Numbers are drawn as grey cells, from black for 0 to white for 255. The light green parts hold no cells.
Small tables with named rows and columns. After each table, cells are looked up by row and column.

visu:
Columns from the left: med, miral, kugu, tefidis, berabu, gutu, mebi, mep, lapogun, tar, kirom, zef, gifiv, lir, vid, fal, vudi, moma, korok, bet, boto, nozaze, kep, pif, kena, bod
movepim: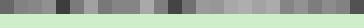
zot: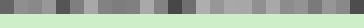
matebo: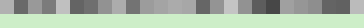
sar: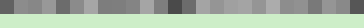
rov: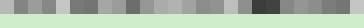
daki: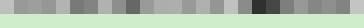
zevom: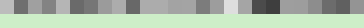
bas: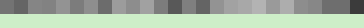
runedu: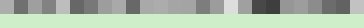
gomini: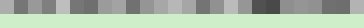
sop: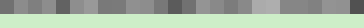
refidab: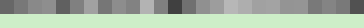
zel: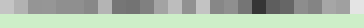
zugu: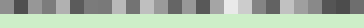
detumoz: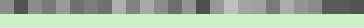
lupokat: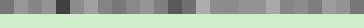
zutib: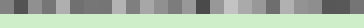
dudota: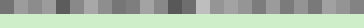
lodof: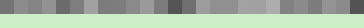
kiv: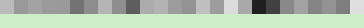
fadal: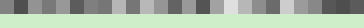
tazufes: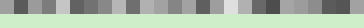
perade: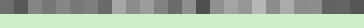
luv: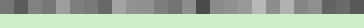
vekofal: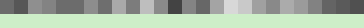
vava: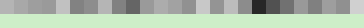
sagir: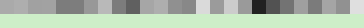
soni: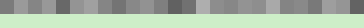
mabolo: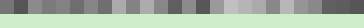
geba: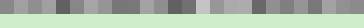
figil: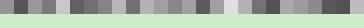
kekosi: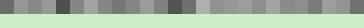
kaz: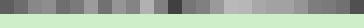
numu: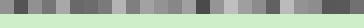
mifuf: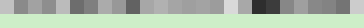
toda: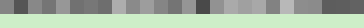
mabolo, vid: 87
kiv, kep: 132
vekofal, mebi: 141
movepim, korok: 163
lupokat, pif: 156
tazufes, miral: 90
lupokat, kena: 148
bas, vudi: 162
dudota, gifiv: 88
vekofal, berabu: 108
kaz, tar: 132
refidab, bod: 81

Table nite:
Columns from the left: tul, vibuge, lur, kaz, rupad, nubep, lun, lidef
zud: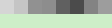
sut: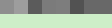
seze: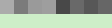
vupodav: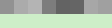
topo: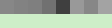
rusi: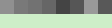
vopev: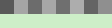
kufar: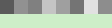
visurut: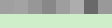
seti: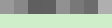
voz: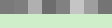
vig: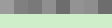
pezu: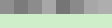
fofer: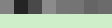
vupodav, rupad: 99
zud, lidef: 157
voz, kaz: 109
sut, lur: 91
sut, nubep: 82
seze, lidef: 102
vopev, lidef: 143
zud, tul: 213

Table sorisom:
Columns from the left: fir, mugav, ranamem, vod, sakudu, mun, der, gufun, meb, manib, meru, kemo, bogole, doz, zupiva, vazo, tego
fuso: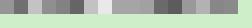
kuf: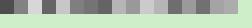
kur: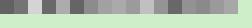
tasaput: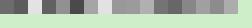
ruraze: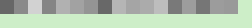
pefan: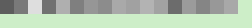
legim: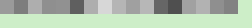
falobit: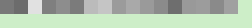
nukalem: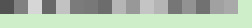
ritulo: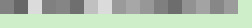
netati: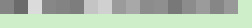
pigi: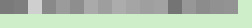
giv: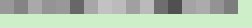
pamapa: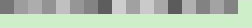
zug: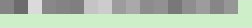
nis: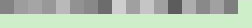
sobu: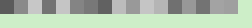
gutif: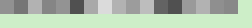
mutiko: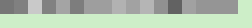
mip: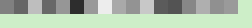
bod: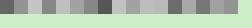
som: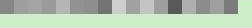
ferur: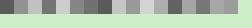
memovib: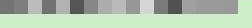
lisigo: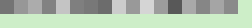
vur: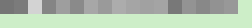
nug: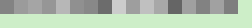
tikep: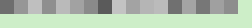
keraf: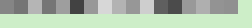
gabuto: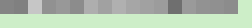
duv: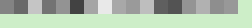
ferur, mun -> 134
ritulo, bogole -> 109
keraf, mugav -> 117
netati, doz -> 140
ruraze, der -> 148
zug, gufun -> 204
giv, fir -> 152
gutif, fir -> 145
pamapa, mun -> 150
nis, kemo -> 160
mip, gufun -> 237
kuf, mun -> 127
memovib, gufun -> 172
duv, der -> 165
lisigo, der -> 120
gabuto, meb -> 176
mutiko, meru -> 181
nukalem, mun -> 123
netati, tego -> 152
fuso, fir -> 149
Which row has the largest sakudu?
ferur

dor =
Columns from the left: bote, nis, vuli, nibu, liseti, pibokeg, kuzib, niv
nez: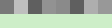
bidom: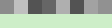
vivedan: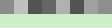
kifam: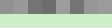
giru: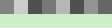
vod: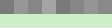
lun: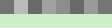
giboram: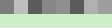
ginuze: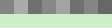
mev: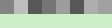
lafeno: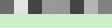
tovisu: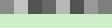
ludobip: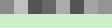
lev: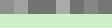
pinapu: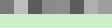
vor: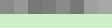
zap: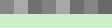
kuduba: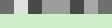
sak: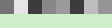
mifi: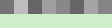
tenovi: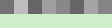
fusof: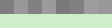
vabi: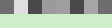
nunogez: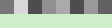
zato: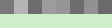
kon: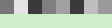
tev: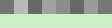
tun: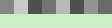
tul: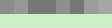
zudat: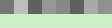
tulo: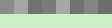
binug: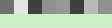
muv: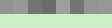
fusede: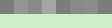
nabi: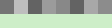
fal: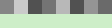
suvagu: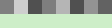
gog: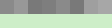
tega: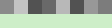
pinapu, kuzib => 175
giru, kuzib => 147
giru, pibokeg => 80
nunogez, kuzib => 153
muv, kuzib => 148
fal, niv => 106
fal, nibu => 116
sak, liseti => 155
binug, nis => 228
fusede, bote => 124
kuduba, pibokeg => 73
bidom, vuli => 83
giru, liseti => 183
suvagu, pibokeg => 80
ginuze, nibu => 136
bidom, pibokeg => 83
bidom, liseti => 175

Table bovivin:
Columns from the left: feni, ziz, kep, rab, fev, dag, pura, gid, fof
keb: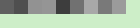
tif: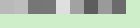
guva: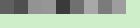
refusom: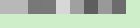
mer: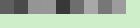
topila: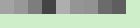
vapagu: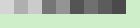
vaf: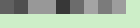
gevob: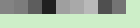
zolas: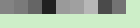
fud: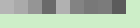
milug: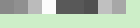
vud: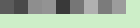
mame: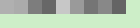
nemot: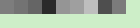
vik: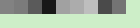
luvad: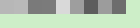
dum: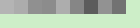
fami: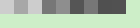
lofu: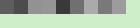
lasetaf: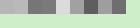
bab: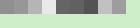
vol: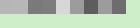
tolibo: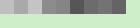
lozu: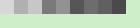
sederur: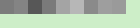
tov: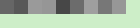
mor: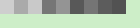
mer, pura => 168
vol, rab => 125
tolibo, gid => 115
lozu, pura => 109
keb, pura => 168
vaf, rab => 152
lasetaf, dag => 161
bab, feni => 144
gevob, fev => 159
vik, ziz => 123

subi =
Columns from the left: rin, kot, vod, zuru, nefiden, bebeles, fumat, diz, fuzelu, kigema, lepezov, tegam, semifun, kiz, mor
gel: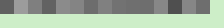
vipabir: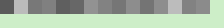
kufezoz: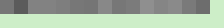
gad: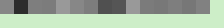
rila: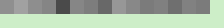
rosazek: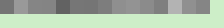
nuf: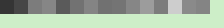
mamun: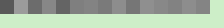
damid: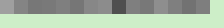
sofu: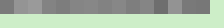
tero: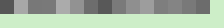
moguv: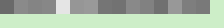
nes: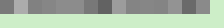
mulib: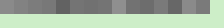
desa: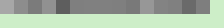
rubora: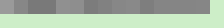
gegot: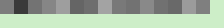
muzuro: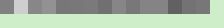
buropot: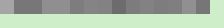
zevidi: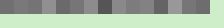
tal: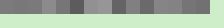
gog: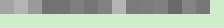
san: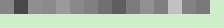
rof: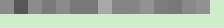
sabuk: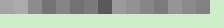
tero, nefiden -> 171
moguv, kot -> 138
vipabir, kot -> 187
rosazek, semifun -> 179
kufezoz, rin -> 118
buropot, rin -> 165
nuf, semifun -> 205
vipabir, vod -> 120
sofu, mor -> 119
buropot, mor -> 118
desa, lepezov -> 151
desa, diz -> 128
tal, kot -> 120
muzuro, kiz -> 115
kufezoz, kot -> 91
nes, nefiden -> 140
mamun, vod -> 108
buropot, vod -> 119
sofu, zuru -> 131
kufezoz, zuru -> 130
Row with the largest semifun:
nuf

